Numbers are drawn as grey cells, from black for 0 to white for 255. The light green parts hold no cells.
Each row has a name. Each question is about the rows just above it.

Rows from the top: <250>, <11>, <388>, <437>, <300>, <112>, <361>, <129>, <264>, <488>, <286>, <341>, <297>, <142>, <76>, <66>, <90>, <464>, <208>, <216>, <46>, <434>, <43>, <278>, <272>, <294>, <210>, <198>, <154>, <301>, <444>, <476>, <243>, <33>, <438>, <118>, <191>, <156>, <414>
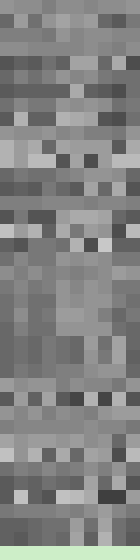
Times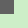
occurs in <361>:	5
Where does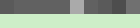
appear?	<361>
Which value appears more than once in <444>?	[134]
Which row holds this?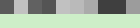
<118>
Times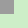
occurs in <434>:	0

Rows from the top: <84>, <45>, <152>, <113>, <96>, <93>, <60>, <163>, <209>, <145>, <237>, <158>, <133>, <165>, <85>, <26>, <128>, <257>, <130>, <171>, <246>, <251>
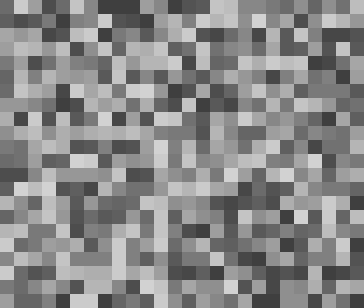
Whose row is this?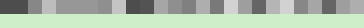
<133>
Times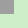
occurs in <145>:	3

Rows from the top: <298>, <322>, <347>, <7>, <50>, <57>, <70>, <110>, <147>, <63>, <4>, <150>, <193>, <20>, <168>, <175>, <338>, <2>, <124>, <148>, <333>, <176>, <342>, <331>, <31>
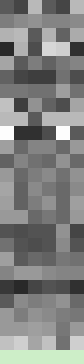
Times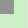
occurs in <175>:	0
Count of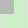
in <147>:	5
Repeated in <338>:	[83]
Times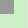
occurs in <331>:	4
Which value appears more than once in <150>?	[105]
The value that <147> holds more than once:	[185]
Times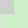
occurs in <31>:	2

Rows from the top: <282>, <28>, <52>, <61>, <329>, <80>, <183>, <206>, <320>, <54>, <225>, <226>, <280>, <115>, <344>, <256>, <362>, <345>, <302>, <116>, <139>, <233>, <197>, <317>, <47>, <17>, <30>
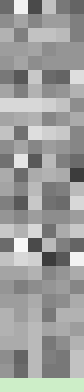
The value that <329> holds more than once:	[149]
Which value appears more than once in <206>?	[216]
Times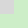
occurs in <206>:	3
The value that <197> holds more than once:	[178]
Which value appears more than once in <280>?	[171]

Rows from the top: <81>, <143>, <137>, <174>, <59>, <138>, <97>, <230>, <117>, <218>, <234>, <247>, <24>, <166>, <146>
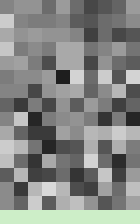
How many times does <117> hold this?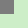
3
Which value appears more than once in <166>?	[183]
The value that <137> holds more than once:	[147]

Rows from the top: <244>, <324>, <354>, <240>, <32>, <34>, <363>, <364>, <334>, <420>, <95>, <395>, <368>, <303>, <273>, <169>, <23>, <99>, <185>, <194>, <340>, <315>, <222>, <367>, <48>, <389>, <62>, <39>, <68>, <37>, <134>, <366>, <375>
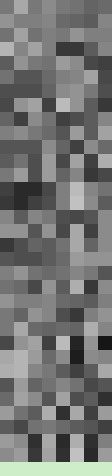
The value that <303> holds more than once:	[42]
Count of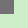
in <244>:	1
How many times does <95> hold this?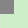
0
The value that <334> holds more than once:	[64]
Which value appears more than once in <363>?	[78]

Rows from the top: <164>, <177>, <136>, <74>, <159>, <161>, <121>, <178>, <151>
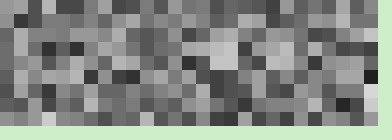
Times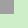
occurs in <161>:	3
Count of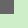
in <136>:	5
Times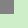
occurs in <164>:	0

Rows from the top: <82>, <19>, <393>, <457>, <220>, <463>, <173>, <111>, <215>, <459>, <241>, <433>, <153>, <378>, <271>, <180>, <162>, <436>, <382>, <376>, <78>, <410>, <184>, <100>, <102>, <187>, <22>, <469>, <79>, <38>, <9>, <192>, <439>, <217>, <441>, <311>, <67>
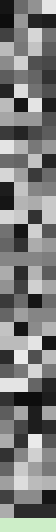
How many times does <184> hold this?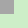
0
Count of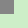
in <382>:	3
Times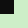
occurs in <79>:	2
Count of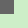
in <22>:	0
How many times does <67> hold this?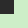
3

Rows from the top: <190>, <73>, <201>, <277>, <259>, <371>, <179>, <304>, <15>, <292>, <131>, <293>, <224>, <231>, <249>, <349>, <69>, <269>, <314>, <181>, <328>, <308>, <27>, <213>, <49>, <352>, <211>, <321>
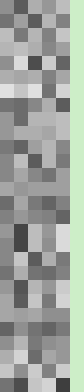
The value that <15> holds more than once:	[181]
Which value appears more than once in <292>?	[174]
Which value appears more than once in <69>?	[151]

